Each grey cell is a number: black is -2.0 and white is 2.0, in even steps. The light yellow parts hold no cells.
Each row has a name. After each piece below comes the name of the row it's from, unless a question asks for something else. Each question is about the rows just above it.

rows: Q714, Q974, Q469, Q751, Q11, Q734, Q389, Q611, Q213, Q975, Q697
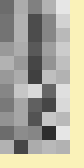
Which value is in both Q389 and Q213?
[1.1]
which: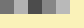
Q469
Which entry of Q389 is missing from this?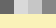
[1.5]
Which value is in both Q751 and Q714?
[0.7]
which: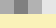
Q714

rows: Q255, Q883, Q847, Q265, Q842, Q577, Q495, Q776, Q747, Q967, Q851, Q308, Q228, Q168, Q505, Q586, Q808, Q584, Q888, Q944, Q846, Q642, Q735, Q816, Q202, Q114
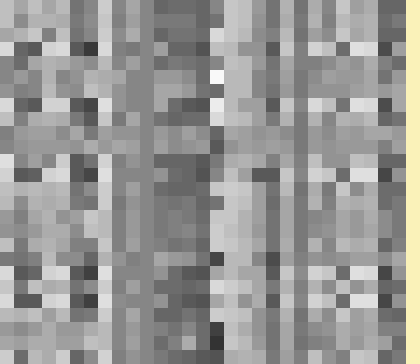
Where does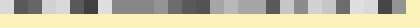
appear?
Q944
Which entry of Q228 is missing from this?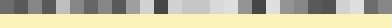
[-0.5]
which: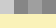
Q168

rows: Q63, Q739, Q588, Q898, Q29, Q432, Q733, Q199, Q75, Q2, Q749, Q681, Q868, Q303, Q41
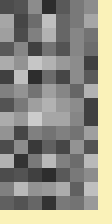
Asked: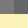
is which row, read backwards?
Q739
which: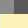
Q432
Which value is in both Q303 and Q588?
[0.0]

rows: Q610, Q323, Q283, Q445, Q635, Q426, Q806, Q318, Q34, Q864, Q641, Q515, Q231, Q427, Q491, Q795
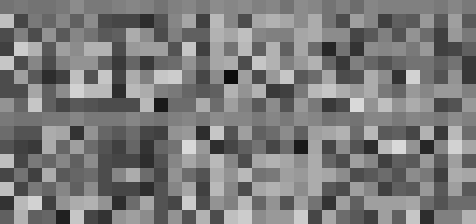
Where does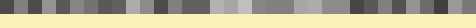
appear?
Q283
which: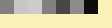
Q426

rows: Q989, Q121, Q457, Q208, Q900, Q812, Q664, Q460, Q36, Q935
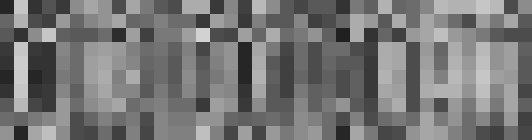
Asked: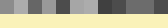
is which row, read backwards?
Q208
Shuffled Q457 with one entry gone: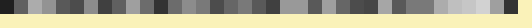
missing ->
[-1.3]
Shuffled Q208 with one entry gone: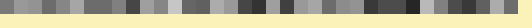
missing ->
[-0.2]
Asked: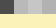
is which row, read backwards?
Q989
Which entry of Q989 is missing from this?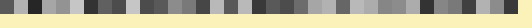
[-0.7]
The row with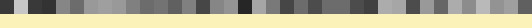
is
Q208

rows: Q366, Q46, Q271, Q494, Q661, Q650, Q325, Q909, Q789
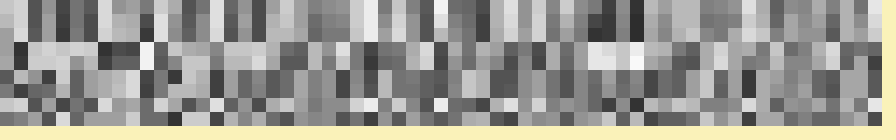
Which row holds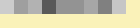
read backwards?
Q271
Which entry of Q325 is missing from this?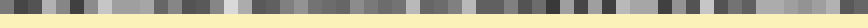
[1.0]
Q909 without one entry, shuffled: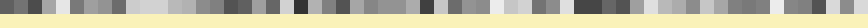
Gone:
[0.4]
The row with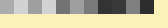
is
Q271
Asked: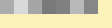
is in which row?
Q661
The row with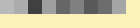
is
Q325
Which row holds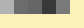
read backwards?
Q661

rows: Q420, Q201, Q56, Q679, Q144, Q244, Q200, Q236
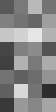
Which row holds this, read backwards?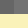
Q201
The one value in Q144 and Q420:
[-0.1]
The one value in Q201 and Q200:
[-0.2]

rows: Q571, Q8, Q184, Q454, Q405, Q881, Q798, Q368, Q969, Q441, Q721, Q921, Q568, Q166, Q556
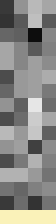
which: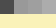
Q881
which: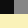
Q184
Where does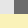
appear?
Q368

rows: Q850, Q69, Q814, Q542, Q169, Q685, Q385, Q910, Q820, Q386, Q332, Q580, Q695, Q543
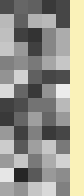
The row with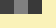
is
Q386
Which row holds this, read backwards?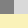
Q543
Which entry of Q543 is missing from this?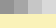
[0.0]
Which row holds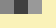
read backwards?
Q542
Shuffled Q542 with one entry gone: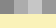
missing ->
[-1.0]
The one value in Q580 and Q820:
[0.4]

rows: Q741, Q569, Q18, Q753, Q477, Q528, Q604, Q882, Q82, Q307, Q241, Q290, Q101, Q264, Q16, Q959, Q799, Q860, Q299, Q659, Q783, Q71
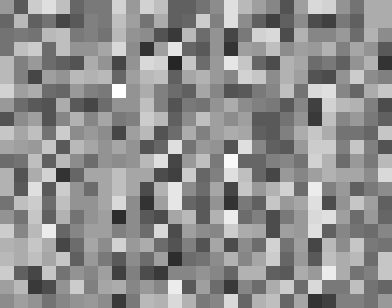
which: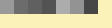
Q477
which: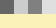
Q569
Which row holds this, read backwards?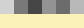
Q18
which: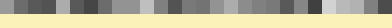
Q882
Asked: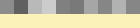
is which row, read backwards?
Q82

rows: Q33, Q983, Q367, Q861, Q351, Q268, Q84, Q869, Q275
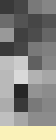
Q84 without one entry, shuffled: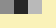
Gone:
[0.3]
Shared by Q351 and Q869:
[0.1]

